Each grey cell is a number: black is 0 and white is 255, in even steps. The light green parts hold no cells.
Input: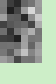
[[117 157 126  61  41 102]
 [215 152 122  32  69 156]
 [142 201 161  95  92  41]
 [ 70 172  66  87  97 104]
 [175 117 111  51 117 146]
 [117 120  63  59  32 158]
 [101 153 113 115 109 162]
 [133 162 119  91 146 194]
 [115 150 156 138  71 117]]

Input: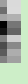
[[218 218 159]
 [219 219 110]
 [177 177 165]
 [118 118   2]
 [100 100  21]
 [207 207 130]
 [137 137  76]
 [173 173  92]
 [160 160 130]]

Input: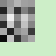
[[160 156 134 154 180]
 [128  90  35 163  50]
 [209 161 135 239 139]
 [193 132  45 202 100]
 [163  58 170  32 144]
 [135 167  13 194  48]]

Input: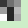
[[112 145  54]
 [ 39 185 157]
 [ 38 171 251]]

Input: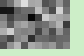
[[149  98  84 114 174 222 166 171  82  98]
 [210 114  21  23  91 109 109 189 131  76]
 [166 155 122  69 103 100   7  60 202 175]
 [179  58 145  90 151 165 133 104 113 143]
 [149 100 174 206 137 129 136  69 127  76]
 [104 106 101  68 134 148  46 106 103  90]
 [107 130  80 146 182  89 170 157 136 152]]

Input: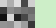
[[ 72 207 208 174 222]
 [114 108  59 141 127]
 [ 72 121  15 214  33]
 [158  55 148 144 191]]
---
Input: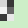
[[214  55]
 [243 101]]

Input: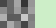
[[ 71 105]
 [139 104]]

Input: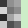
[[ 57 144]
 [213 117]]

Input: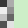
[[ 55 172]
 [238 144]]

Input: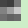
[[ 68  61]
 [130 160]]

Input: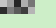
[[198 160]
 [ 44 124]]
